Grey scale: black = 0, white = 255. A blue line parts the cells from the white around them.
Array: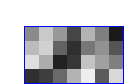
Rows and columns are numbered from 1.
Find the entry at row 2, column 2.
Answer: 209
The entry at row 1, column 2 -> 201
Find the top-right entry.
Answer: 26
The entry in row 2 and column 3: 98
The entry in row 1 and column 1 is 139
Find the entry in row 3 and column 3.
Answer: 33
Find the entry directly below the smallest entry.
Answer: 85

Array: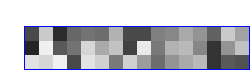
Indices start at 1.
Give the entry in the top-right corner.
162
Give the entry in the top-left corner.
73
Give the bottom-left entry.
226
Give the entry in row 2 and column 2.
240
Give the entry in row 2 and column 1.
36
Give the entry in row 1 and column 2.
202
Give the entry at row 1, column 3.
44
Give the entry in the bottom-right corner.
81
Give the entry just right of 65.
233
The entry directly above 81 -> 194

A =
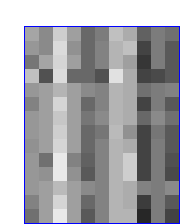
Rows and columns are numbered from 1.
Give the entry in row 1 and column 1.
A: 165
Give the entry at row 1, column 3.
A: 206
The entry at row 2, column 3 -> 219
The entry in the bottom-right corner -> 67
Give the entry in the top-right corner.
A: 112
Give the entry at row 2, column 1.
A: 151
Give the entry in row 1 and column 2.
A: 138
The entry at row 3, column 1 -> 118
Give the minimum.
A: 39
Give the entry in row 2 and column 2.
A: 138
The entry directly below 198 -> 206
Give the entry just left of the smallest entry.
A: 180
